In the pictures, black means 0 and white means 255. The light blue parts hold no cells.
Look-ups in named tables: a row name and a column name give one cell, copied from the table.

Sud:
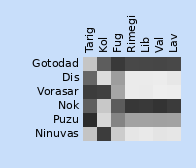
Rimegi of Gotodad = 72
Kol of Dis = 220
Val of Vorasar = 238
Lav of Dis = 231
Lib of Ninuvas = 233
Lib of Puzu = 162
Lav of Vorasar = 237
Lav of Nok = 59
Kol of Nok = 200
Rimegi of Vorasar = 235
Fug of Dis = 157
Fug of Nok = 92
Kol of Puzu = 216
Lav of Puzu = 162
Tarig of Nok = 94
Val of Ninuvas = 228
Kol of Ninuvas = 60

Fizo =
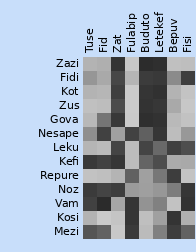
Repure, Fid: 191
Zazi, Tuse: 179
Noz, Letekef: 151
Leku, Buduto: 68
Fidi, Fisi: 62
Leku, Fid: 187
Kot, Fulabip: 203
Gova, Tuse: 184
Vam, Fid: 43
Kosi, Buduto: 191
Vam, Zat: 166
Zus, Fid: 189
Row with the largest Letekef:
Kosi

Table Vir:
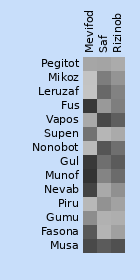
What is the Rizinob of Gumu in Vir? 174
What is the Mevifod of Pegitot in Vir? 166
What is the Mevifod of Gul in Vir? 57
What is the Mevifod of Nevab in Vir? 67
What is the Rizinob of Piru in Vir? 162
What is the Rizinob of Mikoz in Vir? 148

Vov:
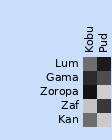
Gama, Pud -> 78
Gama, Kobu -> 43
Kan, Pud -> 202
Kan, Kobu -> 109
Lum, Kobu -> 110
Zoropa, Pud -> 206
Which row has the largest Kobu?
Zaf

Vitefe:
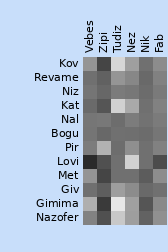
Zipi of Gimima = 58
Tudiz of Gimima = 231
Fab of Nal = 123
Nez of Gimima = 160
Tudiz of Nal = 109
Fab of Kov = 140
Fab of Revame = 129
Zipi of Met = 69
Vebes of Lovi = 42
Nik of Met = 92
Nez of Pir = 143
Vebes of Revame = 112
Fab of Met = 141
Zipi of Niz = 103
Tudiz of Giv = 158
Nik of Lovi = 112

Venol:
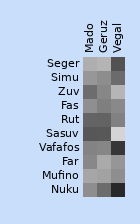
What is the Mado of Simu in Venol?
151
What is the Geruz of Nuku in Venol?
108
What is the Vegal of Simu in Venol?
107
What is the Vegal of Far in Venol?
150
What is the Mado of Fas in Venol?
143
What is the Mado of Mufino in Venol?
166
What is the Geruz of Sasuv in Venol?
88
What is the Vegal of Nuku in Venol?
40
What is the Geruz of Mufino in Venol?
162
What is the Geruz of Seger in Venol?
180
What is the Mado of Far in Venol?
136
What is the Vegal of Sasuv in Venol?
212
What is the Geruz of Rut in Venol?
99

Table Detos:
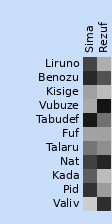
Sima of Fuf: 162
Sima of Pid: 50
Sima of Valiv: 205
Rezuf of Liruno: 174
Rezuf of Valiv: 46
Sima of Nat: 64
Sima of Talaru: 117
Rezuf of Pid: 156
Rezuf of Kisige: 187
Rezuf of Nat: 37
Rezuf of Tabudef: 113
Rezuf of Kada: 188
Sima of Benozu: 40
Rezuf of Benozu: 83
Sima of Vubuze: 169

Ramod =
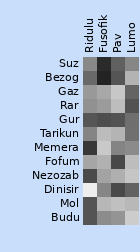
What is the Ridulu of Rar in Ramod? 145
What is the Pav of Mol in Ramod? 192
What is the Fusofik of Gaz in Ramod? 168
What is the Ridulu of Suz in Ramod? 137
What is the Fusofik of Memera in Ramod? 201
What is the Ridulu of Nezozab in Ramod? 75
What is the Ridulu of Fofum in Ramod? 166
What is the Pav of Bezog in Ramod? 85
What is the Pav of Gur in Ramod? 83
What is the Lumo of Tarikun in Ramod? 112
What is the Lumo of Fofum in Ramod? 189
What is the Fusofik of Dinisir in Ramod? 134
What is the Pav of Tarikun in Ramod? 180
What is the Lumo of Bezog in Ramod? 179
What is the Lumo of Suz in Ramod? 134
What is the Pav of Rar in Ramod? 189

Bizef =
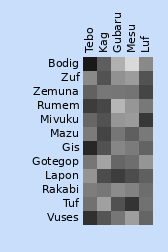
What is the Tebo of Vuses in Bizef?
48
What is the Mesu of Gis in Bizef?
123
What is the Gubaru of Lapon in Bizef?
61
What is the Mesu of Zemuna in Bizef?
116
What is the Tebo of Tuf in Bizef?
113
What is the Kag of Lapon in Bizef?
76
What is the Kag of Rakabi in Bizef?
119
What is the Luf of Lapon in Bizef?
96
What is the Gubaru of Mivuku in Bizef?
150
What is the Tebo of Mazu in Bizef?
123
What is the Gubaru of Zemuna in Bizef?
118
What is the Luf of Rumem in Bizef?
120
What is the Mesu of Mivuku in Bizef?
155
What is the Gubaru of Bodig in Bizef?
176
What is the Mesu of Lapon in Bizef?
77
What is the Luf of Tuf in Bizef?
113
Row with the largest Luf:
Gotegop

